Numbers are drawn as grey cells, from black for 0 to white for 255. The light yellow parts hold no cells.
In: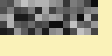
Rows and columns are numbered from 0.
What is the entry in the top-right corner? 14
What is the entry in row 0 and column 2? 150
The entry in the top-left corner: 92
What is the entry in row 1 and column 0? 79
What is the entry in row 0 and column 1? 79
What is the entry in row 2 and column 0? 150
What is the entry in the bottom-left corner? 27
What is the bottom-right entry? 67

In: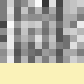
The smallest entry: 54
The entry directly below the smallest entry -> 100
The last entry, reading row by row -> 182
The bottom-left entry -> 154
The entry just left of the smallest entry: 250
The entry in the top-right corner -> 207
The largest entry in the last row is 235
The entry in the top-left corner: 125
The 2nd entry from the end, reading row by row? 207
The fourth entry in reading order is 141
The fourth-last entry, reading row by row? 100
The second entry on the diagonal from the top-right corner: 195
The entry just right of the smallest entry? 223
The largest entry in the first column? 168
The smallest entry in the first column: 69

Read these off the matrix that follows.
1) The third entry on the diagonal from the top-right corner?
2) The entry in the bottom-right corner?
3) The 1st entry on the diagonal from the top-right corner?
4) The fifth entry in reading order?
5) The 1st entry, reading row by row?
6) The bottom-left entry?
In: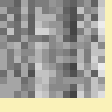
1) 179
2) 222
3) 194
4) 110
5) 125
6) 165
